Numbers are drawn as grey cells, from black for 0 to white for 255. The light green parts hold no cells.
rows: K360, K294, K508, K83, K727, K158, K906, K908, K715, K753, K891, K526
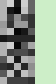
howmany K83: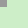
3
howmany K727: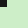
1
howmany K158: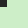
4
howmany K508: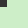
1
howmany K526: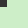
1

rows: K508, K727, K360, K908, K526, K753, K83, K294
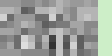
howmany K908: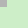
1
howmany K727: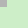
8
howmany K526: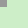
2
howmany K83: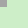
3
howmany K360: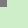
0
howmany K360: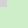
2
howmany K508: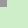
8

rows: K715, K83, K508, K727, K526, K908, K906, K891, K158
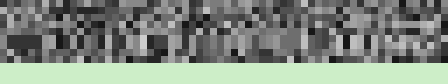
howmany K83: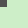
11
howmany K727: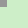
10
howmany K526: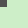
4

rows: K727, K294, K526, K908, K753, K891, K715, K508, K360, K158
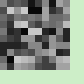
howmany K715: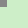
4
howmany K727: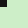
2
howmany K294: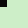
2
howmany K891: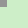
3
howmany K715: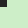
4

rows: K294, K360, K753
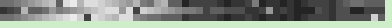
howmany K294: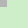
5
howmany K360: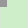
5
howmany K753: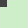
9
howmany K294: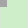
3
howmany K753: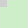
4
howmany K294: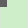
7
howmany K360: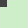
9

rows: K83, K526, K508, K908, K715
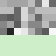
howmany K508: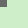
3
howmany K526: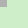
0
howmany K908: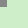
4
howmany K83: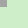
3
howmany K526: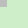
5
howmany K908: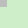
2
